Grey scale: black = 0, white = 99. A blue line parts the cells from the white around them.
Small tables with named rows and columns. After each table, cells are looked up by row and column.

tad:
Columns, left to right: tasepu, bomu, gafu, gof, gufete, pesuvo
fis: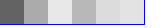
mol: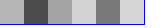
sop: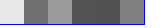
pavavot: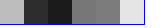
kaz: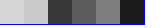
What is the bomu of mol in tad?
30
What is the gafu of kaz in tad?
22
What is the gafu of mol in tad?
64
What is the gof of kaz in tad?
36
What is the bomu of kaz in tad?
78
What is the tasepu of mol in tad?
71
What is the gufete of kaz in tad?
49
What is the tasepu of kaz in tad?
83
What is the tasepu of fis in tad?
38
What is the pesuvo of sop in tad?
50
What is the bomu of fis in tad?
66
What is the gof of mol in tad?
82
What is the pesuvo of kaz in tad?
11
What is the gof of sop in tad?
32
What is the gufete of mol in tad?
47
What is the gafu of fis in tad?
90
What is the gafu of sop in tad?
60
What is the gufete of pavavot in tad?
48
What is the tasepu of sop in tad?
90
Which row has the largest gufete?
fis

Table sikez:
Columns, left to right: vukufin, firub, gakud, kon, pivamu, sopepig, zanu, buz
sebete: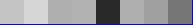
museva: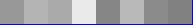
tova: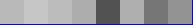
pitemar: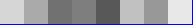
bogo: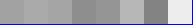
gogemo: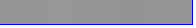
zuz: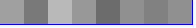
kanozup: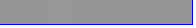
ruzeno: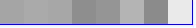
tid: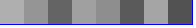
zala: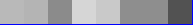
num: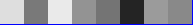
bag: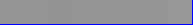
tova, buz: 57
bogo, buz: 92
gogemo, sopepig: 57
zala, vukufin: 72
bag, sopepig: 58
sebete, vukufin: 76
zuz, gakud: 72
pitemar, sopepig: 75
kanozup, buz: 58
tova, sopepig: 68
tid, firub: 58
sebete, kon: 69
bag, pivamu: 58
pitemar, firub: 66
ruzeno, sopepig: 70
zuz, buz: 56
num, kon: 57
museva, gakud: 66
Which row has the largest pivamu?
zala

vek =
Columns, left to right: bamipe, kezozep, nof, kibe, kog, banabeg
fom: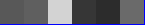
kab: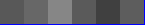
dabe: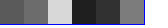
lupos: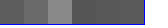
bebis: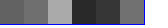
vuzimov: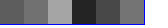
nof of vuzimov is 64
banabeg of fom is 41
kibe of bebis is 16
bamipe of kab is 34
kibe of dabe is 12
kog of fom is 17
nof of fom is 82
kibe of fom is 21
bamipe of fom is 34
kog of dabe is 19
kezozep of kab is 40
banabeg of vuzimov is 45
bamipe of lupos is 36
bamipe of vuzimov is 36
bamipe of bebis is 38
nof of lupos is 53
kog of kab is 25
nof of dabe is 84

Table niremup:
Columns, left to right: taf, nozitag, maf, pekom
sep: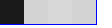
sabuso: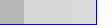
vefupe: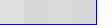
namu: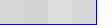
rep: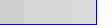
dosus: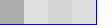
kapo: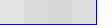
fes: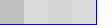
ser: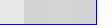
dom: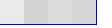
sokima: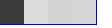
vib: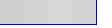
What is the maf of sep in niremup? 84
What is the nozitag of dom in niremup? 82
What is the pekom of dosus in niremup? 86
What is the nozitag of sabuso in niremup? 84
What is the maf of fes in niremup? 83
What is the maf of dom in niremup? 85

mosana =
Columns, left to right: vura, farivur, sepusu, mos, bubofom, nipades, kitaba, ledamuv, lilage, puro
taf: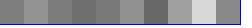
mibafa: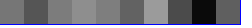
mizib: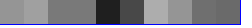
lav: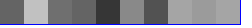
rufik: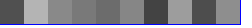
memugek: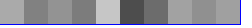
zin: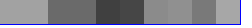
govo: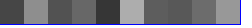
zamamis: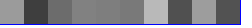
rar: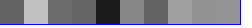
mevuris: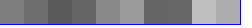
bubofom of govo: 21
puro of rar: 58
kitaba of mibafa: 60
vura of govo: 27
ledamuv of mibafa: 29
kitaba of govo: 36
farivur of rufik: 70
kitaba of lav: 32
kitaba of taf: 40

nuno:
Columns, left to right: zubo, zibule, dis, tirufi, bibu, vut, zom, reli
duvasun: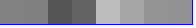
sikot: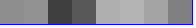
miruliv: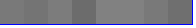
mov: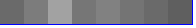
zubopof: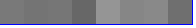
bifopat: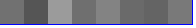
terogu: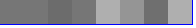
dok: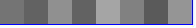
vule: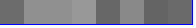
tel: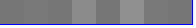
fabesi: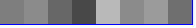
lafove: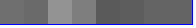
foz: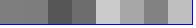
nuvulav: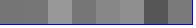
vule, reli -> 41
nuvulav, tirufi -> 46
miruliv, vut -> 50
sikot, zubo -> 55
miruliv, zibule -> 45
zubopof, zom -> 53
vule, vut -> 53
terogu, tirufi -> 46

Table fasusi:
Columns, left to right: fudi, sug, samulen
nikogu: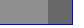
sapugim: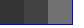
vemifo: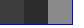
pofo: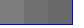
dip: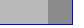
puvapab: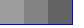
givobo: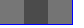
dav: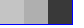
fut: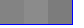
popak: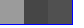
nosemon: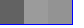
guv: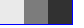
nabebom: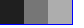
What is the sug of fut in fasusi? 54
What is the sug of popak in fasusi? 27
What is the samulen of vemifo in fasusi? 53
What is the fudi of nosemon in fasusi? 38
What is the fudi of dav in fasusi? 76
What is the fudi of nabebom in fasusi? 12
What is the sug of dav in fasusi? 68
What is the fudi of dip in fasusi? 72
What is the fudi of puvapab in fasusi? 61
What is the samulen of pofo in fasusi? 41
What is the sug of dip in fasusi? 72
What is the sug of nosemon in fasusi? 60
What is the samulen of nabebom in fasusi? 67
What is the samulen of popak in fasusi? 31
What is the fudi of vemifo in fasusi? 24
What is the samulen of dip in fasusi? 54
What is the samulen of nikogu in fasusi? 40
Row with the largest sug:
dip

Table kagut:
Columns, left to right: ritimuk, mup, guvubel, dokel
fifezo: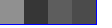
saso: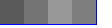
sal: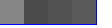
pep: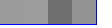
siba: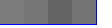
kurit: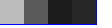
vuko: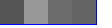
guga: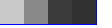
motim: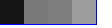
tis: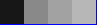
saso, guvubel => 59
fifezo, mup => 21
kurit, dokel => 15
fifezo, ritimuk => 56
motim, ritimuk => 8
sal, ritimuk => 52
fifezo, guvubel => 36
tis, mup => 53
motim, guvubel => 49
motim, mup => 47
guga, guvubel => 23
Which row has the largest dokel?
tis

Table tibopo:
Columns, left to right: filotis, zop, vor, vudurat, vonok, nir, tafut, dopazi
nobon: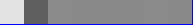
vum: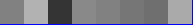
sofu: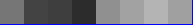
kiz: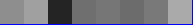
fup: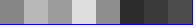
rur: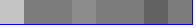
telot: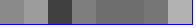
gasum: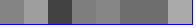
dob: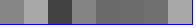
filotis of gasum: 51
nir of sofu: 63
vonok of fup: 55
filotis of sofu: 46
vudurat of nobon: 53
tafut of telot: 46
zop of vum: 69
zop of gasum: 61
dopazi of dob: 65
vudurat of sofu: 17
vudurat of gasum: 49
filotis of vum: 50
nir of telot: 43
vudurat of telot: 49
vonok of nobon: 53
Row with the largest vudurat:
fup

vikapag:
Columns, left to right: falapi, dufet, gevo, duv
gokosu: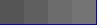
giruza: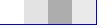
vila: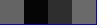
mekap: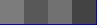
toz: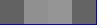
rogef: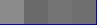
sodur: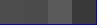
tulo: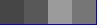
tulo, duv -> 46
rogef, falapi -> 54
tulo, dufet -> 34
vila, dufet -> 2
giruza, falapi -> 99
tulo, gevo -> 60
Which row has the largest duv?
giruza

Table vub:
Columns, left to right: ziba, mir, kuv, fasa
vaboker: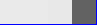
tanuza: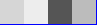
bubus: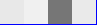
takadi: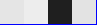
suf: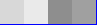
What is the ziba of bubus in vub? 90
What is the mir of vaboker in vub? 91
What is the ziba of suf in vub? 84
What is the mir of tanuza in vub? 92
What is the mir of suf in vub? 91
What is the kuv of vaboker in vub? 90
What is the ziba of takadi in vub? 89
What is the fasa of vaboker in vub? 38
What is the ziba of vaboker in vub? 91
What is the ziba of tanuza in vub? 83
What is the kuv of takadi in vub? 12
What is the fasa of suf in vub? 62
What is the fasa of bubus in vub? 91
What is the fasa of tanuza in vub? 73
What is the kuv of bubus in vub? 46
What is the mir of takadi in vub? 92
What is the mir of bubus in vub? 93
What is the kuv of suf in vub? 55
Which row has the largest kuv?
vaboker

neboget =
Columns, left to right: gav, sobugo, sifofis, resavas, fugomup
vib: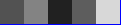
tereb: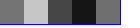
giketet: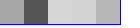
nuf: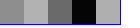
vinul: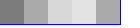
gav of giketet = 65
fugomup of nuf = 68
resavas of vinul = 88
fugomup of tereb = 43
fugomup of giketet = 71
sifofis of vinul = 84
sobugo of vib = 51
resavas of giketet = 82
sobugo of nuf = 69
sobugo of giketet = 33
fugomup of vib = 84
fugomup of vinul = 66
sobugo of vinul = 66
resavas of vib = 36
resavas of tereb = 8

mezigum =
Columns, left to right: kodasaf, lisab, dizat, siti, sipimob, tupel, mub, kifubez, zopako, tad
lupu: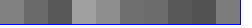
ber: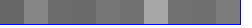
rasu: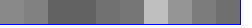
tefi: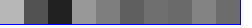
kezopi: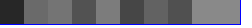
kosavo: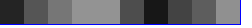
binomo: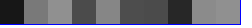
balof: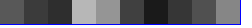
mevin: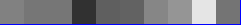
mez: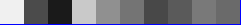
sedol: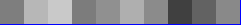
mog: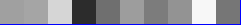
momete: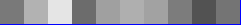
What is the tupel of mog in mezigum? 61
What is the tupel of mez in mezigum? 45
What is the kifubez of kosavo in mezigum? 26
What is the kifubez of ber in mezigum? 44
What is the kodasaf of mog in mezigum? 62
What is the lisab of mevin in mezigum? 46
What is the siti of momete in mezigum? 42
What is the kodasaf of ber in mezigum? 40
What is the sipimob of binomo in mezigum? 52
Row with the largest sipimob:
momete

